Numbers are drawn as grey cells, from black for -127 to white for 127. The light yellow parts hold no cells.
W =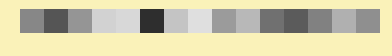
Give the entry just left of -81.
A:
88
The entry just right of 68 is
95

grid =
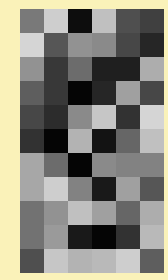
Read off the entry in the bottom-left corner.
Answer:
-48
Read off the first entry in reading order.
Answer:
-6
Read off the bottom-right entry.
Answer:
-33
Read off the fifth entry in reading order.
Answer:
-48
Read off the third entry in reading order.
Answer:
-114
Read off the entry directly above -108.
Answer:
70
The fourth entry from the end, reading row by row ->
51
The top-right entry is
-63
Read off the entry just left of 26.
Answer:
-13
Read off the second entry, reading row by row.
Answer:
78
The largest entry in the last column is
85

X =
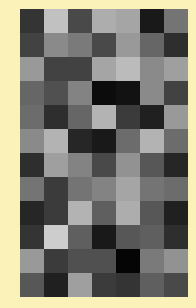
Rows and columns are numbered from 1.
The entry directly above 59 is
25
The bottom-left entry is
-40
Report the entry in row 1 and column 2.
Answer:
65
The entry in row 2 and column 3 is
-5
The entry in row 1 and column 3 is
-54
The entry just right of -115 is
-109
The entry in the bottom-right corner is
-54
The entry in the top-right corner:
-11
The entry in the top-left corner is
-75
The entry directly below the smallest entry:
-75
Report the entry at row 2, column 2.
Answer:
10
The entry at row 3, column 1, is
25
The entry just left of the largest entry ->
-75
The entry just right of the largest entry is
-32
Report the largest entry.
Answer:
77
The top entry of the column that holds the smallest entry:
37
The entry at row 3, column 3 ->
-61
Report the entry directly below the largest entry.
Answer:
-68

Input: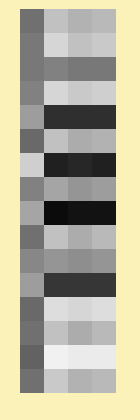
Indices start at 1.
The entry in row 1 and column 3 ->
50
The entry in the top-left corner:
-15
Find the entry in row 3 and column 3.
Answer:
-7
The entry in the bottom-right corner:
57
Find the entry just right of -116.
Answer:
-109
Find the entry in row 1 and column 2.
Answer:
65
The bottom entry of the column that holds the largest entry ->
73
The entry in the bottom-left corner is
-15
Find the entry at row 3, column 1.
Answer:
-7
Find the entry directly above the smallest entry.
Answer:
37
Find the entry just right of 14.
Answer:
21
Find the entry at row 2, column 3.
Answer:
65
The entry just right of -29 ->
113
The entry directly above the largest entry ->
65
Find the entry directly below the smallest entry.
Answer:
65

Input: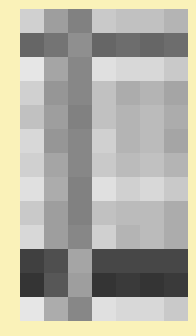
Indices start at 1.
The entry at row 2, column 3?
15
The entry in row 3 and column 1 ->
102
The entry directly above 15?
1
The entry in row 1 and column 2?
30
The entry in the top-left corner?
80
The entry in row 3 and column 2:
37
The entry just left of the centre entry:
7
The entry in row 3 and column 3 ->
7
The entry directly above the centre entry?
80
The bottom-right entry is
73
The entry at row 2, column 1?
-25
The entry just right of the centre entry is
59
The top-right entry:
52
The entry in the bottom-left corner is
102

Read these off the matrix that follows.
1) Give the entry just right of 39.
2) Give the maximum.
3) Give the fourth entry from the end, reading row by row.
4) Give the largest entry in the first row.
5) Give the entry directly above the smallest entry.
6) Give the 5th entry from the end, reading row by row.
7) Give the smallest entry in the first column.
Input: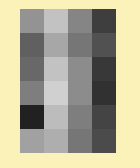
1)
-9
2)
80
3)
33
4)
66
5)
-1
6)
-59
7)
-94
